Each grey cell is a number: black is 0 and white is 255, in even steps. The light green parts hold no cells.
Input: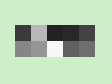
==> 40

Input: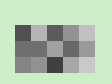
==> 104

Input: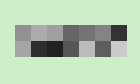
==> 131

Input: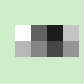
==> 28

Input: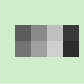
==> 192

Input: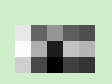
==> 194
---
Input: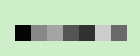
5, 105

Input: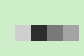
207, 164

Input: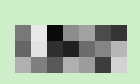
120, 210

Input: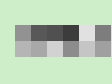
146, 160

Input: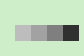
189, 48

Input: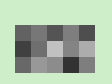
98, 126

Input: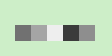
113, 142

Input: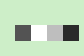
83, 42

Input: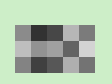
139, 115

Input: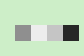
143, 39
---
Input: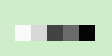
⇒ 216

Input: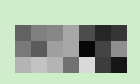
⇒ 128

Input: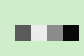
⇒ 236

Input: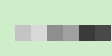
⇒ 217

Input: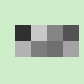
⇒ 200

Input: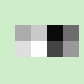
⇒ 201
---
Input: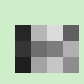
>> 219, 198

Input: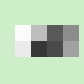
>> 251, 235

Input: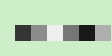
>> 238, 175

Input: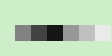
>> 234, 192

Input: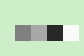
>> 250, 168

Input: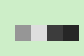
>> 222, 150
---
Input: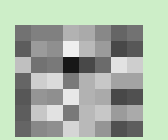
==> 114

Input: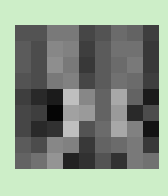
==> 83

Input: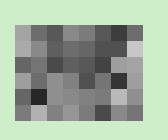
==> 164

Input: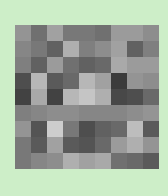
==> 148

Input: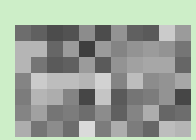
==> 109

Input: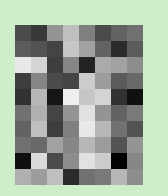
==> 75

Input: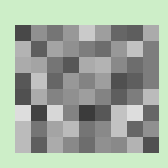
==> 72

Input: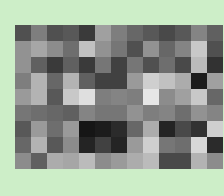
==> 80
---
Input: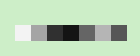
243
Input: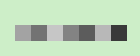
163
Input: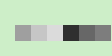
159
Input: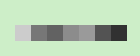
204
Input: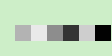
179
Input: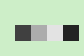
64
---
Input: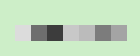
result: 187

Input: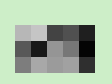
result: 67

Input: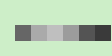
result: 156

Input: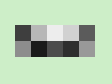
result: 237

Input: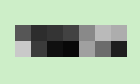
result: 137

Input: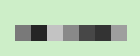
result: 71

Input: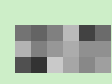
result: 186

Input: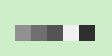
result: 84

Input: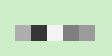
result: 243

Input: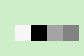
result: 1
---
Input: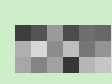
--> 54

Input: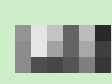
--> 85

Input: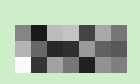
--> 32

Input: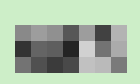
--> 193

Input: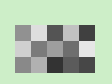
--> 51

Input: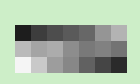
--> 97

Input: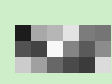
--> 74

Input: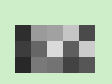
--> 115

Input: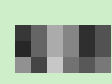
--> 114
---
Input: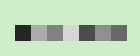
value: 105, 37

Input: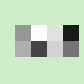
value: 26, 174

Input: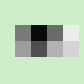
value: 236, 157

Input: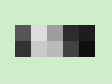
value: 29, 51

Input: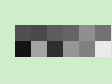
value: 113, 20

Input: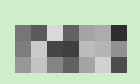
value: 45, 151

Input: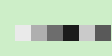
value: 89, 234

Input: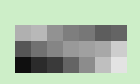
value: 100, 15

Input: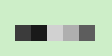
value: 93, 59

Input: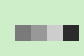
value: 43, 122
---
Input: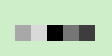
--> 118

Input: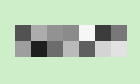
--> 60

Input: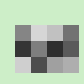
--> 193

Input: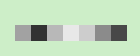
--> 139

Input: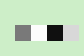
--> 16

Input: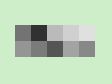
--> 208

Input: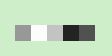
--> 35
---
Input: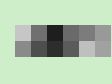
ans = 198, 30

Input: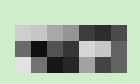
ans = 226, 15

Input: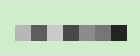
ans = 202, 36

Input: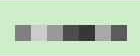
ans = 204, 55

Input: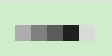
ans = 218, 32

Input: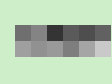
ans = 201, 52

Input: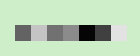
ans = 226, 5

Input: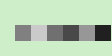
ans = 202, 32

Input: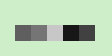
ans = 199, 23
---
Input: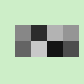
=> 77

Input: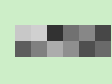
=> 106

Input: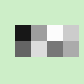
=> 171

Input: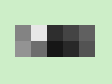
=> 83

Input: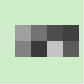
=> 92

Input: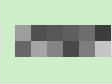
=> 196

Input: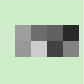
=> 131

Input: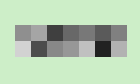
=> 178

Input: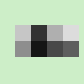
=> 94
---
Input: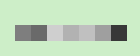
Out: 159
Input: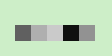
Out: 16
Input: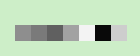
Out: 9
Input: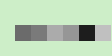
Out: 29
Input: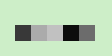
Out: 13
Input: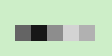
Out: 211
